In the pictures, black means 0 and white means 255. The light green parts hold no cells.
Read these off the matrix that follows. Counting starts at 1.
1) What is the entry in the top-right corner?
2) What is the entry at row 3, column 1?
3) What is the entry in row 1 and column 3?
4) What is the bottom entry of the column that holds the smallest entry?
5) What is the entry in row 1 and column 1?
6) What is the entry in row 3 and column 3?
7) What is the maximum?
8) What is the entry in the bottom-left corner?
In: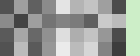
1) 75
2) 90
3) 96
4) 60
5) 82
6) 104
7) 235
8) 82

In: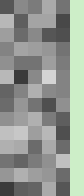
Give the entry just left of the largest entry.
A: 137
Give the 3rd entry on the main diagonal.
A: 137
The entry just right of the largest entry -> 131
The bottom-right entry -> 86
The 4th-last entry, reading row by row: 94
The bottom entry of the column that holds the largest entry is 170
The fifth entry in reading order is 115
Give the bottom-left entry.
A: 59
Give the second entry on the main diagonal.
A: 94
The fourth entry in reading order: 170
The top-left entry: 86
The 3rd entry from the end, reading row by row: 100
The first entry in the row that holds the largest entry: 184
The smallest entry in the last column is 72
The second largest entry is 199
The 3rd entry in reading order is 123
